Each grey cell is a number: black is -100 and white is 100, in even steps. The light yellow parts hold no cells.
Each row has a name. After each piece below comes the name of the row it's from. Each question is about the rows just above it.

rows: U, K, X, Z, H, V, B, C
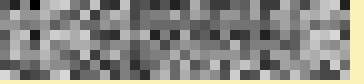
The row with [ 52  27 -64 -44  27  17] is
B
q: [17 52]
U
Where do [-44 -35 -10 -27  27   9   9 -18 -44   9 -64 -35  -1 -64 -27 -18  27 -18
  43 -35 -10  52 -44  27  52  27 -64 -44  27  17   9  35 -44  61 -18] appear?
B
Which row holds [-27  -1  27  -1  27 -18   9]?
X
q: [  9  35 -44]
B

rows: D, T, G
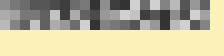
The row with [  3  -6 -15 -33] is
G
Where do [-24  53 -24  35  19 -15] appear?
G

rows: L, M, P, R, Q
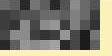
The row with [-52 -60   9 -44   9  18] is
P
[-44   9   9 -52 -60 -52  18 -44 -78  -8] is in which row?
R
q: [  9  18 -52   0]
P
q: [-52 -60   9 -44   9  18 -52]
P
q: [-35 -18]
M
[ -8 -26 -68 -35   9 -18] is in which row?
L

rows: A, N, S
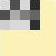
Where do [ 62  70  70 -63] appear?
S
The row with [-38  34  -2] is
N
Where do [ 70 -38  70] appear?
A
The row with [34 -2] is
N
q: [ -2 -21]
N

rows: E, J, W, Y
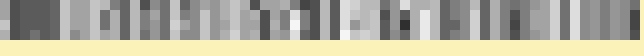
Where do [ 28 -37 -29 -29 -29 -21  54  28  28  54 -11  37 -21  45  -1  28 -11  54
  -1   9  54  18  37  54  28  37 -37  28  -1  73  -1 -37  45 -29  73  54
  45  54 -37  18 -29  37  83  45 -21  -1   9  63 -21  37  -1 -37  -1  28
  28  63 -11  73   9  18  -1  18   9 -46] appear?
J
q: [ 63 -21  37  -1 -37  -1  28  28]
J
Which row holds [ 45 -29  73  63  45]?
E

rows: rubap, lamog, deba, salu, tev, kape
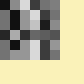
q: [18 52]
deba
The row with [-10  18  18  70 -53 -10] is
kape
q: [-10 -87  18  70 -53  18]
tev
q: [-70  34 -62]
salu

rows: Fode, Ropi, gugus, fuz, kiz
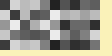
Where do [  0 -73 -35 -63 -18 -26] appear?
Fode
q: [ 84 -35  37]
gugus
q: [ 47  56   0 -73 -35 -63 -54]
kiz
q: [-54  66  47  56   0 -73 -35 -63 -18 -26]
Fode

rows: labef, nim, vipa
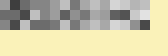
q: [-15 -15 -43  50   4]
nim
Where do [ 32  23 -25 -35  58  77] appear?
nim
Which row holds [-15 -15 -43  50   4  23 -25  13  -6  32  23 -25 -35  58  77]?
nim
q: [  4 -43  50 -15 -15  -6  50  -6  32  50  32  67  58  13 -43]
vipa
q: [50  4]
nim
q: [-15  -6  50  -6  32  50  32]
vipa

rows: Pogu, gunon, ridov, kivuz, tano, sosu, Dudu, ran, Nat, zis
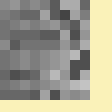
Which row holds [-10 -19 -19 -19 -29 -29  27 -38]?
kivuz
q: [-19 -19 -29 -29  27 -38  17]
kivuz

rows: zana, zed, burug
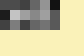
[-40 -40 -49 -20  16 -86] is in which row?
zana
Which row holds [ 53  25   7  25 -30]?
zed
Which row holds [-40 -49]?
zana

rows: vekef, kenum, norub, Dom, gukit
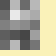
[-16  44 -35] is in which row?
gukit
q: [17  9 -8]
norub
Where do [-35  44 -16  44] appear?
vekef
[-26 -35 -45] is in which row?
Dom
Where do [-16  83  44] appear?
kenum
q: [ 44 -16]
vekef

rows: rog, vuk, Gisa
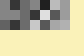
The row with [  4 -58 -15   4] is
rog
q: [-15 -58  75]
vuk
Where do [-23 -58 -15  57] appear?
Gisa
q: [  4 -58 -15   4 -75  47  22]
rog
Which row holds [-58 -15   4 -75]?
rog
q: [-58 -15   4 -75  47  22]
rog
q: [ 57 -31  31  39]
Gisa

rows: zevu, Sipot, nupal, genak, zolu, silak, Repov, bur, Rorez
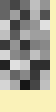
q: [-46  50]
Rorez
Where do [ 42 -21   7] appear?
bur
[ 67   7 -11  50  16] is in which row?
silak
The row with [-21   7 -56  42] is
bur

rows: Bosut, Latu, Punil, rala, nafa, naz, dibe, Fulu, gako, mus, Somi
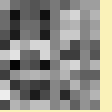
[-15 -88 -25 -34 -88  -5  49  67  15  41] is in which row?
Latu
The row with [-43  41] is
Somi

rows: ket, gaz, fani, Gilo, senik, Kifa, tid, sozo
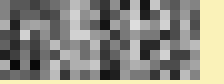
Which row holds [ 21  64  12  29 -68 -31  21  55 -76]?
gaz
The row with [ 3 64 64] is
Gilo

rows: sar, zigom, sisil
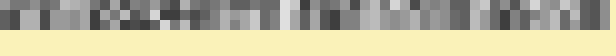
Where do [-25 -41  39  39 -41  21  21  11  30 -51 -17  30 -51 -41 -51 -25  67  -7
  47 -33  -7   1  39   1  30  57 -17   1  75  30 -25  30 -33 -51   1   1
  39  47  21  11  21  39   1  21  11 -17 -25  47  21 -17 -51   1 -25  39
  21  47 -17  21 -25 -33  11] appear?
sisil
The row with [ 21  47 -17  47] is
zigom
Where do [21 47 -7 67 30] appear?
sar
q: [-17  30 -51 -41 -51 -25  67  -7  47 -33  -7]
sisil
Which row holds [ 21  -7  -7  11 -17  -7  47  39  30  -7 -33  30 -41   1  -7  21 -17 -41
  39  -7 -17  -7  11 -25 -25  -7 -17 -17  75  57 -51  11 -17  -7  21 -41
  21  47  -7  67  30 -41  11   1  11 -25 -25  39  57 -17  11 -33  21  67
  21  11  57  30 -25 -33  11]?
sar

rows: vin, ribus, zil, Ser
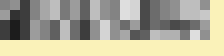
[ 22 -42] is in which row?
zil
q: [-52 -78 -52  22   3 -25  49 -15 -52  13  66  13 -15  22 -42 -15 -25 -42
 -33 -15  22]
zil
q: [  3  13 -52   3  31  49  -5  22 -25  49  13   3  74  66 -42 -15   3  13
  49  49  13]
vin
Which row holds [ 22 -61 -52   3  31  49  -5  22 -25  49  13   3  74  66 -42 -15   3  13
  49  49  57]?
ribus

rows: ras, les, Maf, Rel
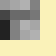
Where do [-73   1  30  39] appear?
Rel
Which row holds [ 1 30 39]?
Rel
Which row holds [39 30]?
Maf
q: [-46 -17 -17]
les

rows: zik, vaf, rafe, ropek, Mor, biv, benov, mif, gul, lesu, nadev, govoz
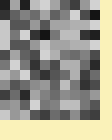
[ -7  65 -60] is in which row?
ropek
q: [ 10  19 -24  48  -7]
gul
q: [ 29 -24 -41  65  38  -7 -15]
biv
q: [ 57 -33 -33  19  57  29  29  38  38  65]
Mor
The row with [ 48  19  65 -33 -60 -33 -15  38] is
mif
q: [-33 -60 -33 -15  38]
mif
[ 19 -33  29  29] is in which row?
rafe

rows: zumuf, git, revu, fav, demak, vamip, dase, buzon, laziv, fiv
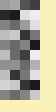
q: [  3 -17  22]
revu
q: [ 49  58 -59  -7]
fav
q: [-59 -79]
laziv
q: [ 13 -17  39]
dase

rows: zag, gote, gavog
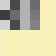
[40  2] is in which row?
gavog
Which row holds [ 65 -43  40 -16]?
zag
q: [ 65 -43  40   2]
gavog
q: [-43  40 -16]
zag

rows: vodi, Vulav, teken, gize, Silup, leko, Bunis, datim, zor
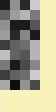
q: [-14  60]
datim
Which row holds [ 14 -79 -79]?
teken
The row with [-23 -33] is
leko
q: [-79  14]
vodi
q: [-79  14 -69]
vodi
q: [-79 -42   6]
Bunis

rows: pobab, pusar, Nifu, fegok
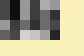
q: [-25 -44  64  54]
fegok
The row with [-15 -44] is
Nifu
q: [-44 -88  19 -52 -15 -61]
pusar
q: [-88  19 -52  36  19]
pobab

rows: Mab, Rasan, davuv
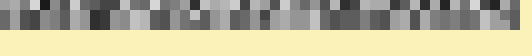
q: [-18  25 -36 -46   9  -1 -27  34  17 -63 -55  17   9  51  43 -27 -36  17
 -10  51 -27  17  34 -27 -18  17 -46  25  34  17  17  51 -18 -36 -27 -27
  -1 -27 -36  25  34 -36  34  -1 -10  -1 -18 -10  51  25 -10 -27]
Rasan

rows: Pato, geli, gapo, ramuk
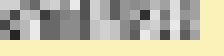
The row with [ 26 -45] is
geli
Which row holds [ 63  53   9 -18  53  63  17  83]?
gapo
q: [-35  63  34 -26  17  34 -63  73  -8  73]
geli
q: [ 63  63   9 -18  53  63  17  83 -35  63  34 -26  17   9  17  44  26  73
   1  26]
Pato

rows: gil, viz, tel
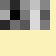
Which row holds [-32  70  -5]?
tel
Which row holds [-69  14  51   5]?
gil
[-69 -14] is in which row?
tel
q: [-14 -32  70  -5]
tel

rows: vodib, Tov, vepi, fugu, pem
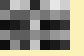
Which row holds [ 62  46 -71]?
vodib
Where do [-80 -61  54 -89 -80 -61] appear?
vepi
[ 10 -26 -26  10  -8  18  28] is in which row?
fugu
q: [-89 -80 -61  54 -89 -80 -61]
vepi

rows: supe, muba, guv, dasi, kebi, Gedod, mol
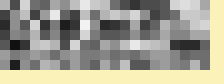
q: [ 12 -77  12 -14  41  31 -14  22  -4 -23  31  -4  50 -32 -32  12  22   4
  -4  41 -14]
mol
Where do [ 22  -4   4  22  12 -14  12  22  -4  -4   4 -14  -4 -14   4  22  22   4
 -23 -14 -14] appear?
Gedod
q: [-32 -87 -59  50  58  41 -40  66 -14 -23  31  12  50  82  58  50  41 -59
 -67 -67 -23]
kebi
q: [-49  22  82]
muba
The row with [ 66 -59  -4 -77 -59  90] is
guv
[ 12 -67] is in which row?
guv

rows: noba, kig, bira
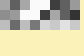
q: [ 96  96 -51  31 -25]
kig
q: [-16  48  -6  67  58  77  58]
bira

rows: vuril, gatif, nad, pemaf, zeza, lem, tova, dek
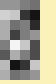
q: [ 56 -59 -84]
gatif
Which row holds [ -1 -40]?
lem
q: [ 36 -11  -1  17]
dek
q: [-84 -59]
tova
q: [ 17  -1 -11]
vuril

